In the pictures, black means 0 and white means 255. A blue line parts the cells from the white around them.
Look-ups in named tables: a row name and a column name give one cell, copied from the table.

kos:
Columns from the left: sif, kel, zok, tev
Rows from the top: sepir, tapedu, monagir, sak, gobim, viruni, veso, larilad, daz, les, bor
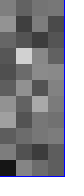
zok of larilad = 119
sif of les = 125
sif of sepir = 127
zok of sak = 136
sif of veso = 146
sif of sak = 86
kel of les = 81
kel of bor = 133
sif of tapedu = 147
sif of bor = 21
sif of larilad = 160
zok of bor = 108
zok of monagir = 61
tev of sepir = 119
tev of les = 93
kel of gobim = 107
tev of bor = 94
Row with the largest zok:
veso

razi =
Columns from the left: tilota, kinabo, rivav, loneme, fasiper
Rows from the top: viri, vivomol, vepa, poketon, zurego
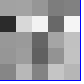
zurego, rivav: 131
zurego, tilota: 134
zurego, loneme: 197
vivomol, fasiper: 245
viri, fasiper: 129
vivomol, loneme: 104
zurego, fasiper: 182
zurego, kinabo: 184
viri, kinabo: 163
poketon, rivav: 96
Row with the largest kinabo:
vivomol

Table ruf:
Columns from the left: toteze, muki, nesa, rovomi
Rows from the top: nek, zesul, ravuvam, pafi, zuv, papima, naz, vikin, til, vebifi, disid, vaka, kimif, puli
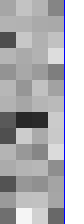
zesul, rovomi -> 169
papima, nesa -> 193
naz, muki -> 166
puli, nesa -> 209
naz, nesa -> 181
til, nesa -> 170
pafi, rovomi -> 221
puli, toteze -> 111
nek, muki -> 195
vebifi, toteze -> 180
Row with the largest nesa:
puli

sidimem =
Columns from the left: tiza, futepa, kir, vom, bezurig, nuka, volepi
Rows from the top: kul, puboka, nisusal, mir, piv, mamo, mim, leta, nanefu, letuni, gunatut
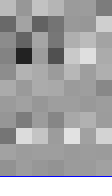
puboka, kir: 98
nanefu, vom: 156
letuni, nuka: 156
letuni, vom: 158
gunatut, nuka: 155
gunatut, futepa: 157
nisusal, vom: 119
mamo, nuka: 158
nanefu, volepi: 211
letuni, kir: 158
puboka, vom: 116
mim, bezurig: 158
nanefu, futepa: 220
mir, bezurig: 201
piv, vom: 155
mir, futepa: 34
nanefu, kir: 196
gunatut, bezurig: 155
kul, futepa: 151

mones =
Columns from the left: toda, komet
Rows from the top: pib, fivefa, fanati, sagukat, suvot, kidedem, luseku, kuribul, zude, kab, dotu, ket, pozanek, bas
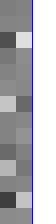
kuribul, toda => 131
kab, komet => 129
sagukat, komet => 141
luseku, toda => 197
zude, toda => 131
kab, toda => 106
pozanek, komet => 195
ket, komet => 134
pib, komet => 130
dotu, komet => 120
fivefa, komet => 133
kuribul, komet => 135
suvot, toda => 131
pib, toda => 126

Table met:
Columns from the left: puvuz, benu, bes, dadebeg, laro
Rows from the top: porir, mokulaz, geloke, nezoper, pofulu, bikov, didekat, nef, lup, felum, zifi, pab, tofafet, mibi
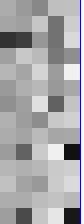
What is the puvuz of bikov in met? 154
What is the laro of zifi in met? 206
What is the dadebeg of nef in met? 200
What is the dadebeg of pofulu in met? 156
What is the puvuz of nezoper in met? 160
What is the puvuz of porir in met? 172
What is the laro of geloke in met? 217

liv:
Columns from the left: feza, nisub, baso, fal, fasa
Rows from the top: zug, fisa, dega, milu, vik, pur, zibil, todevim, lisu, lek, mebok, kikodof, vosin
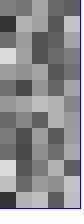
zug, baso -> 166
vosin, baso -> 189
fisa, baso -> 161
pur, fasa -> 163
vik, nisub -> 145
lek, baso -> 142
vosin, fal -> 93
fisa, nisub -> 177

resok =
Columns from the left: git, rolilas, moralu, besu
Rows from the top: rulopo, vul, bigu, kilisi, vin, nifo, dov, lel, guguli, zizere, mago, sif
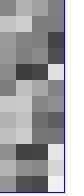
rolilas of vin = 61
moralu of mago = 136
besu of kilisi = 78
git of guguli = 192
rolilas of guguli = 205
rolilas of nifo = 192
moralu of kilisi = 137
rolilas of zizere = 67
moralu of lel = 110
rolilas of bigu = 131
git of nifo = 123
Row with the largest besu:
sif

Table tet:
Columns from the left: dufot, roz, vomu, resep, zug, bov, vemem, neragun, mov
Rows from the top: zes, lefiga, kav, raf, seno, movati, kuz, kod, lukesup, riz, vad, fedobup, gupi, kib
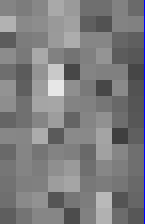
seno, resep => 201
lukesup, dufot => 135
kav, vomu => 127
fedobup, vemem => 124
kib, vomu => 134
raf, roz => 121
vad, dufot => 118
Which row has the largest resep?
movati

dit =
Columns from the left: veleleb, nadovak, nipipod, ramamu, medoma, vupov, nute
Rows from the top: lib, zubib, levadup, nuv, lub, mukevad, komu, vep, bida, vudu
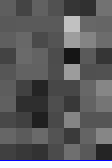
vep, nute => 85
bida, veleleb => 102
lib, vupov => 48
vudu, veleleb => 64
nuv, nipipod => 99
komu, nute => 117
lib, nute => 114
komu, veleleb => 96
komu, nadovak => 46
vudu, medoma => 111
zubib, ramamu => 90
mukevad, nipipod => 36
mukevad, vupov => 103
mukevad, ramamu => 71
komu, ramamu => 78
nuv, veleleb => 67
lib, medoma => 53
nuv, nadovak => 106
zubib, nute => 101
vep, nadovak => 64

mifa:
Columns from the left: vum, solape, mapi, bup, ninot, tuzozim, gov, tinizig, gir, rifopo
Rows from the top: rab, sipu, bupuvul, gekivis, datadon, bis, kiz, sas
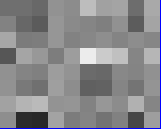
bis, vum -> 146
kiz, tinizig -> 140
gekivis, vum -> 86
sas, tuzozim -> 132
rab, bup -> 146
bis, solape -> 121
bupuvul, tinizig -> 132
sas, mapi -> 40
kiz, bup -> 147
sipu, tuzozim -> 133
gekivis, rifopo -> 182
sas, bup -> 163
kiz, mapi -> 186
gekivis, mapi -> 152

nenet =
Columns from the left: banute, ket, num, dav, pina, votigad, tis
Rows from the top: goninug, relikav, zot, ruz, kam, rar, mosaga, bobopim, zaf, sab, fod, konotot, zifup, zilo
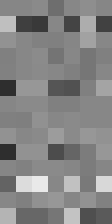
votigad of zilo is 79
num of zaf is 136
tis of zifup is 131
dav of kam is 134
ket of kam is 135
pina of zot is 132
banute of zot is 146
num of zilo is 104
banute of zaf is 145
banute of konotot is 99
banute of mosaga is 132
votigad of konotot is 122
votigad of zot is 162
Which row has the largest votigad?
relikav

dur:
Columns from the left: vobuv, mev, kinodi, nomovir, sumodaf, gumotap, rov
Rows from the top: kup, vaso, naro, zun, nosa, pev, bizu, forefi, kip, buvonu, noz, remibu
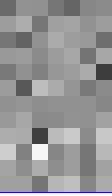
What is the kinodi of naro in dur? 146
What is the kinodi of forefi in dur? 136
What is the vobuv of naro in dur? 120
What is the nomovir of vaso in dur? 159
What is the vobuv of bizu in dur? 143
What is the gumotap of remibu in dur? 132
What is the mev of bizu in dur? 148
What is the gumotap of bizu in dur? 143
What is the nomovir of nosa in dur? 151

